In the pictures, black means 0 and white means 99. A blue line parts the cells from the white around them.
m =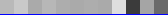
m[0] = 72
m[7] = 66
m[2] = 66
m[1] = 78

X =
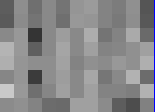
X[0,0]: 36
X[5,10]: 42
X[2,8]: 51
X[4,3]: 55
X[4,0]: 68
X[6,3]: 52
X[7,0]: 54
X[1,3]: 53
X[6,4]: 62
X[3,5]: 53
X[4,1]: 58
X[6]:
[78, 59, 43, 52, 62, 53, 62, 51, 51, 49, 69]
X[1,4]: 43
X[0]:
[36, 55, 43, 53, 45, 58, 60, 51, 48, 56, 33]
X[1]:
[35, 54, 45, 53, 43, 59, 58, 51, 47, 55, 34]
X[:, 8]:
[48, 47, 51, 52, 59, 53, 51, 36]
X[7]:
[54, 56, 51, 42, 41, 62, 62, 54, 36, 30, 50]
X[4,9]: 56
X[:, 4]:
[45, 43, 61, 64, 63, 61, 62, 41]
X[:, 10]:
[33, 34, 41, 62, 68, 42, 69, 50]
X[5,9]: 69
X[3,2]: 37

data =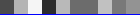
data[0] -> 29
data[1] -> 70
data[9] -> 57

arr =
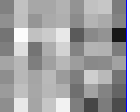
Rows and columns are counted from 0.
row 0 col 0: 50
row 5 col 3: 72
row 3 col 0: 49
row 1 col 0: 56
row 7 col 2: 64
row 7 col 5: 49
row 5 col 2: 64
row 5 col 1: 71
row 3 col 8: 48
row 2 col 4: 90
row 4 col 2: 49
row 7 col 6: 27
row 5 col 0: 55
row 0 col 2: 65
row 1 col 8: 51
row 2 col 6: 53
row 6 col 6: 63
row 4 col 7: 54
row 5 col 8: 45
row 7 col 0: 55
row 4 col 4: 71
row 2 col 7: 57
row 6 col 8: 39

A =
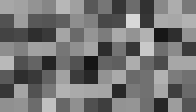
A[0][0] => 65
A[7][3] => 75
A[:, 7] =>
[46, 28, 48, 17, 39, 57, 64, 24]
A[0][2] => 57
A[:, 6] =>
[34, 50, 58, 64, 8, 15, 65, 31]
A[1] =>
[32, 61, 34, 33, 37, 55, 50, 28, 29, 84, 21, 66, 65, 69]
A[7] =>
[56, 57, 42, 75, 40, 56, 31, 24, 57, 58, 43, 15, 61, 33]
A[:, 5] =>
[62, 55, 41, 56, 32, 23, 66, 56]
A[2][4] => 64
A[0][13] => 47
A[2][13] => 57
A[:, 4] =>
[71, 37, 64, 46, 44, 63, 69, 40]
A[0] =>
[65, 63, 57, 52, 71, 62, 34, 46, 21, 42, 19, 53, 67, 47]
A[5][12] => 48
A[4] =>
[72, 31, 39, 14, 44, 32, 8, 39, 37, 67, 40, 29, 65, 65]
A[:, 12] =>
[67, 65, 18, 54, 65, 48, 24, 61]
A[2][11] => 9
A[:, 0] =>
[65, 32, 26, 55, 72, 35, 21, 56]
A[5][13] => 44

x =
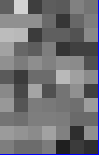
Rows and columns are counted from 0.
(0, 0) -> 37
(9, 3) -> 63
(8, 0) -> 45
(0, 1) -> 82
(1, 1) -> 56
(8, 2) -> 49
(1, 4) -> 21
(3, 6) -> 25
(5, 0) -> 35
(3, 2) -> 36
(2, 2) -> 23
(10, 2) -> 42
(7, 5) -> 43
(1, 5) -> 40
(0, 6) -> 45
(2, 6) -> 53
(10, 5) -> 23
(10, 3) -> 48
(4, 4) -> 55
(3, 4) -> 20
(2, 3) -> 37
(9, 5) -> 18

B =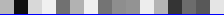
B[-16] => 71
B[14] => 34
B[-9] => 45
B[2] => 84
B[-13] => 93

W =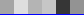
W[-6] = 64
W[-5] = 86

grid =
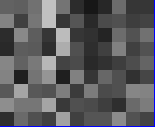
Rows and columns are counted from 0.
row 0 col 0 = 38
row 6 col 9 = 52
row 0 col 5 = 17
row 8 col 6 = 33
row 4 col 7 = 19
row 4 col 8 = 24
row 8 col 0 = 18
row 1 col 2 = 46
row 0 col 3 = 75
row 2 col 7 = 14
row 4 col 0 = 52
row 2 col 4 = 73
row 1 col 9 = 24
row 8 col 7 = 33
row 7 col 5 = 31
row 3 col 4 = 67
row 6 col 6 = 48
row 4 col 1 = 38
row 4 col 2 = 47
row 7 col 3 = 64
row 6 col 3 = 32
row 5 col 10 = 27
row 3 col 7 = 25
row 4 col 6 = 16
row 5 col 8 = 31
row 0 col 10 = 21
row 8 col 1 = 41
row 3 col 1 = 36
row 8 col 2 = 31
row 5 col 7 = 40

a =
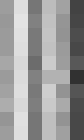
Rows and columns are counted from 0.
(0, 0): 61
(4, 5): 34
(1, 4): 58
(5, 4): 69
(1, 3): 75
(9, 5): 28
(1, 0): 59
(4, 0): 65
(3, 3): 75
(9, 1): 86
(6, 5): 33
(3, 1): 86
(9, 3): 74
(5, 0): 60
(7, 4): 66
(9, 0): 61
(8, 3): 74
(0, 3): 73

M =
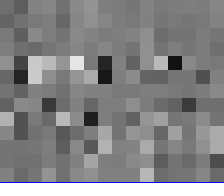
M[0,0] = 43
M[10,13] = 47
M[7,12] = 38
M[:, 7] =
[49, 52, 48, 52, 14, 9, 50, 49, 49, 65, 69, 49, 50]
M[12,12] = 45
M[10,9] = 51
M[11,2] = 44
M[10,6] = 34
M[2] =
[47, 37, 53, 49, 45, 53, 51, 48, 49, 51, 55, 42, 45, 45, 48, 46]
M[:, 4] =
[44, 40, 45, 48, 58, 47, 44, 42, 72, 34, 36, 44, 44]
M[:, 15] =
[52, 51, 46, 43, 47, 50, 53, 43, 45, 66, 66, 30, 41]
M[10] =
[45, 45, 46, 49, 36, 53, 34, 69, 50, 51, 66, 46, 52, 47, 56, 66]
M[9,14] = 59
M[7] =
[38, 53, 52, 22, 42, 50, 40, 49, 49, 55, 48, 41, 38, 23, 43, 43]
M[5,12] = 46
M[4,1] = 26
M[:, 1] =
[36, 44, 37, 43, 26, 14, 38, 53, 32, 32, 45, 44, 41]
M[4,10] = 56
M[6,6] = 50
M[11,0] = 45
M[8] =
[69, 32, 47, 41, 72, 54, 12, 49, 45, 38, 58, 62, 46, 47, 54, 45]
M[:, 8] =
[48, 48, 49, 48, 50, 49, 47, 49, 45, 45, 50, 48, 50]
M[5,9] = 54
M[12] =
[50, 41, 46, 57, 44, 53, 56, 50, 50, 50, 71, 42, 45, 46, 52, 41]
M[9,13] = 46
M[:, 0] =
[43, 39, 47, 49, 56, 40, 45, 38, 69, 52, 45, 45, 50]
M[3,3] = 46
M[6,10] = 49
